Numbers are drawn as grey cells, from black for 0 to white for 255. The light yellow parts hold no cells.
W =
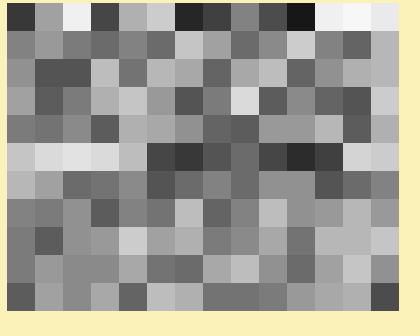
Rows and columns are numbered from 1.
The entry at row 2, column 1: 130
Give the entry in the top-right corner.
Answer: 234
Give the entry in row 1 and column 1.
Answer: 56
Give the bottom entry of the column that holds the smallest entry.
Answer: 153
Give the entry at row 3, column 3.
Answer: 84
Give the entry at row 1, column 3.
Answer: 240
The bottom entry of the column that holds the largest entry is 176
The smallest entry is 23
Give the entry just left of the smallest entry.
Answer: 76
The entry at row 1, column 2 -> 161
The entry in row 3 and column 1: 145
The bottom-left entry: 92
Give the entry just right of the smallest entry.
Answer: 240
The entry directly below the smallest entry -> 204
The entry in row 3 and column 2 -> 84
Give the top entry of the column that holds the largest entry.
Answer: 247
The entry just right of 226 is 218

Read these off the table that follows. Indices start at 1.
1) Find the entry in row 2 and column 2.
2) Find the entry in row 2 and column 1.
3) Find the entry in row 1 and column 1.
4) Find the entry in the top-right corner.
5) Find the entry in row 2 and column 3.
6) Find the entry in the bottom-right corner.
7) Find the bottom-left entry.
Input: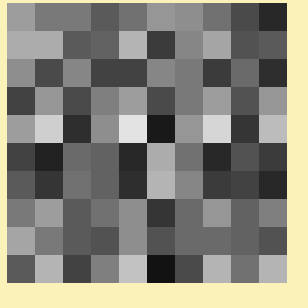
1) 172
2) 172
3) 157
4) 40
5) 90
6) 180
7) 90

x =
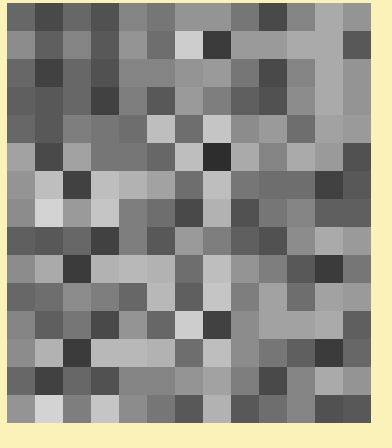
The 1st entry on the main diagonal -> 103
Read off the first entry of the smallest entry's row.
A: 162
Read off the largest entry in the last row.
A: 211
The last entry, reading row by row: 88
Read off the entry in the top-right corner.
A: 148
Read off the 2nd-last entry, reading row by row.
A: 81
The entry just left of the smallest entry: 190
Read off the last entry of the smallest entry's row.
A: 81
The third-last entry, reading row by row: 132
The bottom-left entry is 148
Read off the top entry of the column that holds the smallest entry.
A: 148
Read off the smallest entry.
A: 45
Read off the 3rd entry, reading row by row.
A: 103
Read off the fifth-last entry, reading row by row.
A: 88
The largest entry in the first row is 170
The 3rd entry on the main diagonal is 103
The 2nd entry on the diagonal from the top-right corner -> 170
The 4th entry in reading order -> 81
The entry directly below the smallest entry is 190
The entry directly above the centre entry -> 110
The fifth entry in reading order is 132

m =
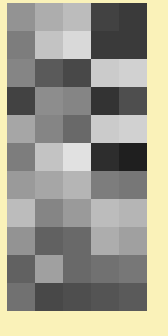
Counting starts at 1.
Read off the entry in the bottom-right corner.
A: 90
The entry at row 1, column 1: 147
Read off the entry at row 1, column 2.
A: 173
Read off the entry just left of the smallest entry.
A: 45
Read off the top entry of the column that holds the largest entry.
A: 188
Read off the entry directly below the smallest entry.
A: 119
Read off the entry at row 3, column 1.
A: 133
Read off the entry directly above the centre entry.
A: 105
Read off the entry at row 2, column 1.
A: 125
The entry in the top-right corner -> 58
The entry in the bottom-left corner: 113
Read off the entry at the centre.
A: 225
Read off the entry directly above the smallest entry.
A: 209
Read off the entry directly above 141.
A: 90
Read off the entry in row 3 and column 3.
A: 72
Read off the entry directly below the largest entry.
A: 181

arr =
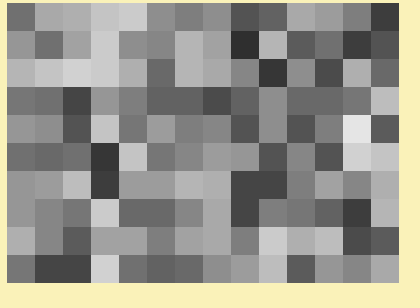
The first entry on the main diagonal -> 112
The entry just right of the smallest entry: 181
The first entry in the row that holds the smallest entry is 150
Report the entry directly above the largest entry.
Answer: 118
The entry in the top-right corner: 61
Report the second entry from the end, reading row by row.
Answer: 134
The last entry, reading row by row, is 169
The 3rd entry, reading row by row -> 175
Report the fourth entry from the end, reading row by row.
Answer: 91
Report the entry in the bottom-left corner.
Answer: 118
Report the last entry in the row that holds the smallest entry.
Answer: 83
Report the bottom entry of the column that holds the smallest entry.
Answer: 156
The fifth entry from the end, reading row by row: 189
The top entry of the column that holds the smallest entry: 83
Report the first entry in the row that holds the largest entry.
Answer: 150
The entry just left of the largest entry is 126
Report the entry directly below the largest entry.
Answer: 209
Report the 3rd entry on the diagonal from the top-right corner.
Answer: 75
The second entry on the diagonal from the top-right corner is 61
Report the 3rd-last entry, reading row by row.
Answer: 150
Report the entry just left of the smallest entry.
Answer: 162
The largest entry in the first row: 203
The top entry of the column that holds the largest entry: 126
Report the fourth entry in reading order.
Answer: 196
